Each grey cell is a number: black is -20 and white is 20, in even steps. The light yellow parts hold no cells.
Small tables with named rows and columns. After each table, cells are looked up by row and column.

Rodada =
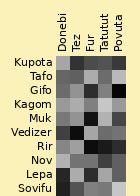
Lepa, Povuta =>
-5
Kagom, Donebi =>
4
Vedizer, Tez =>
-18
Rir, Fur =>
-18
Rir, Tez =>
5
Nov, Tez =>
-2
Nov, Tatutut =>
-10
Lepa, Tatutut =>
6
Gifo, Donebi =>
-3
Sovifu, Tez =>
-7
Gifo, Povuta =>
-19
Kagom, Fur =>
0
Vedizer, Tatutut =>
-3
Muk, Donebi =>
-1
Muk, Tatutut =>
8
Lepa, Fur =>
-13
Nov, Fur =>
-2
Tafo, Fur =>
7
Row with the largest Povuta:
Sovifu

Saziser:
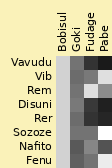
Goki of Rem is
-2
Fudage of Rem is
15
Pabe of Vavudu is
-16
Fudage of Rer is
-12
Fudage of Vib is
-1
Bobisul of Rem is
13
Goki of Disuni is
-1
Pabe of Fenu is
17
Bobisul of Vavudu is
13
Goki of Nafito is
-6
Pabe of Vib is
15
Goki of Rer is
-3
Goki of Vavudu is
-2
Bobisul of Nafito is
13

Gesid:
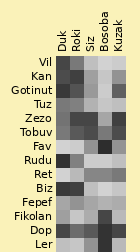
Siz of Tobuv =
-8
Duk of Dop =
-9
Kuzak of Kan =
3
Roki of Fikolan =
11
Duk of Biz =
-11
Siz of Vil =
10
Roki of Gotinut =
-7
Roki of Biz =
-10
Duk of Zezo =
-2
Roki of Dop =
-3
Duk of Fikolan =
5
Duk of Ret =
13

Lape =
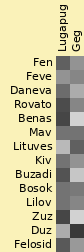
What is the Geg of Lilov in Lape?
1
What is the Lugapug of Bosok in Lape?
-2
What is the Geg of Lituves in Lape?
-5
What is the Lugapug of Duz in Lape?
7
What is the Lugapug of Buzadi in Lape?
-7
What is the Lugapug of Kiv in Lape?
-2
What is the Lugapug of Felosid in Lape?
-6
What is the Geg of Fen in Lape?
3
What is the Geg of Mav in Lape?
-2
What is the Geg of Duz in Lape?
-11
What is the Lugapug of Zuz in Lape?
-9
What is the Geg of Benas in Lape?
13
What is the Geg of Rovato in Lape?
1

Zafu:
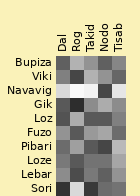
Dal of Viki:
0
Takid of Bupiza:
3
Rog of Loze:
-6
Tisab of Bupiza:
1
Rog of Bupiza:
8
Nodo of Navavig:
-9
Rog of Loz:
7
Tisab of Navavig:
16
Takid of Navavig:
18
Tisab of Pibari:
9
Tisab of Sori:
-2
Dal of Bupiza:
-5
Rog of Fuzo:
-6
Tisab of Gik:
2
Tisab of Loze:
6
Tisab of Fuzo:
-3
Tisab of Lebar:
3
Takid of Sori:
-11
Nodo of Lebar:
-5
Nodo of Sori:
-3
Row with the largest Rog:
Navavig

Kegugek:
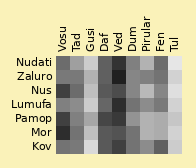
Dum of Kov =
-2
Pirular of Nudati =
8
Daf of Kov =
-6
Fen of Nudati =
-3
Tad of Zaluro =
-1
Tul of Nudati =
16
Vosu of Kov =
-2
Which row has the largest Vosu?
Lumufa

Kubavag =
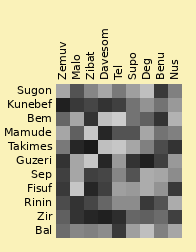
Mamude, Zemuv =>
6
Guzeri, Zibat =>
11
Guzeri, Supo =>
-12
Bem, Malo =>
6
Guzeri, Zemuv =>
-12
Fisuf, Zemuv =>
-11
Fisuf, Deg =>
7
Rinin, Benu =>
-7
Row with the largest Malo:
Fisuf

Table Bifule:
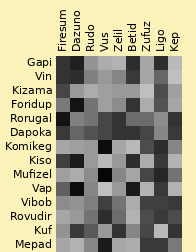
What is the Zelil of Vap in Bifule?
4
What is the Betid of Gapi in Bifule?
-13
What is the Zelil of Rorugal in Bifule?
-12
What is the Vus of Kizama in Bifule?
5
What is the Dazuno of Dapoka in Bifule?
-4
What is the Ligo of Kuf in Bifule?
9
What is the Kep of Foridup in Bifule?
6

